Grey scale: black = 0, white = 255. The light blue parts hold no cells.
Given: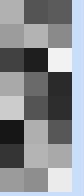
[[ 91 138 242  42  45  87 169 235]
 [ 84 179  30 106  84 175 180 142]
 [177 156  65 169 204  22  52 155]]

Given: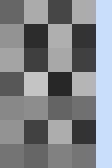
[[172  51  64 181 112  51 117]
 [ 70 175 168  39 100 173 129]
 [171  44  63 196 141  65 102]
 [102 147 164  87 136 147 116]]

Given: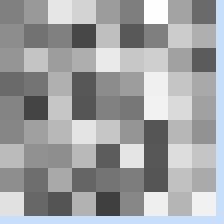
[[106 175  91 169 161 146 197 170 241]
 [163 204 161 197 218 183 221 193 181]
 [254 127 207 240 242  85  87  85 239]
 [126  88 199 157 119 149 229 125 135]
 [156 191 234 140 129 198  92 116  63]
 [211  71 174  87  85 228 185 101 178]
 [230 128 157 176 198 184 142 169  84]
 [153 114 196 116  68 160 145 110 103]
 [128 141 149 106 132 134 187 142 225]]

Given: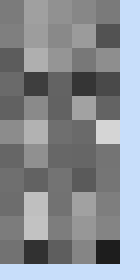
[[122  82 142  73  99 213 116 117 126 132  29]
 [135 155 120  53 162 106 102  90 161 151 133]
 [145 137 149  99  98 111 103 115 114 125  94]
 [160 157 175  62 138 178 144  98 191 194  49]
 [123 127  92 106  97 140 102 111 109 124 114]]

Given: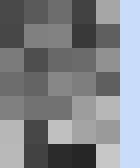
[[165  95 144  94 182 154 199]
 [ 67  57 106 126 156 164  39]
 [109 130 105 135 113 193  42]
 [ 91 129  78 100 113  70  67]
 [ 73  72 123 110 128 182 184]]

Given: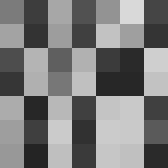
[[ 69  52 207 194  64  90  42]
 [217 159  42  39 201 201 192]
 [147 194  59  39 196 203 198]
 [ 81  64 177 192  64  49  58]
 [167 157  95 119 184 203 191]
 [ 61  51 180 176  39  63  36]
 [123 163  77  54 172 158 152]]
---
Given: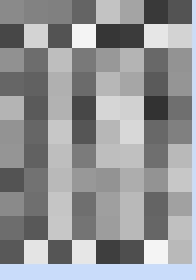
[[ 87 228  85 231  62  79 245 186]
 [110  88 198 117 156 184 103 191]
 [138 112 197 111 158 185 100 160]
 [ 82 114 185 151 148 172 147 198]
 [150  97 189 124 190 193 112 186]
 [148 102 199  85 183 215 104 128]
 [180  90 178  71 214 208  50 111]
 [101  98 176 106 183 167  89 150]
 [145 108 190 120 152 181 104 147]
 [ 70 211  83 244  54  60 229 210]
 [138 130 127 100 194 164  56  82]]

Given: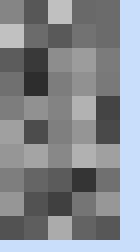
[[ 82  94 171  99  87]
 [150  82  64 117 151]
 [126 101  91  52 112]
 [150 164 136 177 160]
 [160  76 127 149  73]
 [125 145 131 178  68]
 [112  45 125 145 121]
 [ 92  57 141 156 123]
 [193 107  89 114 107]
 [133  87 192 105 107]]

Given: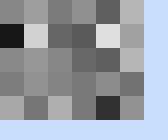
[[168 118 175 121  49 146]
 [124 145 131 121 140 114]
 [136 152 135 103  95 181]
 [ 23 210 102  89 221 162]
 [135 157 123 143  95 181]]

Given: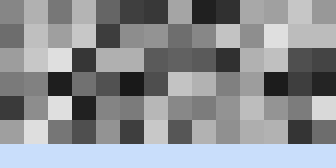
[[159 222 118  79 147  62 200  86 178 144 174 178  52 109]
 [ 58 141 223  33 132 123 183 136 124 147 189 148 124 217]
 [122 129  30 113  81  25  78 195 178 128 157  28  62  36]
 [157 199 223  54 176 176  90  97  90  48 177 192  79  68]
 [109 191 159 199  61 141 147 110 135 195 142 223 188 188]
 [134 177 119 180 101  63  56 165  32  48 168 160 198 152]]

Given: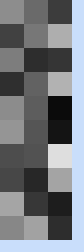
[[135 162  45]
 [165  55  29]
 [ 71  39 164]
 [ 77  82 222]
 [149  85  20]
 [140  93  11]
 [ 47  98 178]
 [125  45  53]
 [ 65 119 174]
 [141 106  60]]

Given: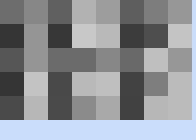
[[ 74 184  75 140 168  65 183 187]
 [ 53 194  72 185 191  67 126 186]
 [ 86 149 107 107 135 106 191 150]
 [ 53 149  55 200 185  60  78 196]
 [108 135  96 178 158  94 125 150]]

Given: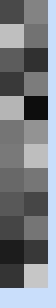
[[ 52 198]
 [ 28  56]
 [ 69 117]
 [ 88  70]
 [104 118]
 [121 190]
 [117 147]
 [181  13]
 [ 57 124]
 [ 92  48]
 [191 114]
 [ 73 131]]

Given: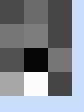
[[167 252  68]
 [ 81   5 117]
 [118 124  70]
 [ 74 107  70]]

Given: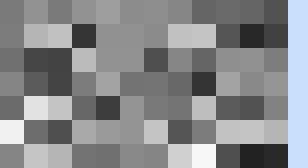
[[132 197 180 114 112 137 133 207 246  78  34  41]
 [241 109  79 169 153 147 195  84 123 194 196 180]
 [107 226 196 103  61 147 121 116 189  90  81 130]
 [132  90  68 123 163 115 116 104  51 162 137 149]
 [112  70  67 187 146 146  79 134 101 143 145 125]
 [124 180 193  53 145 145 139 192 195  84  40  65]
 [122 146 122 146 158 140 141 134 101 106 101  81]]
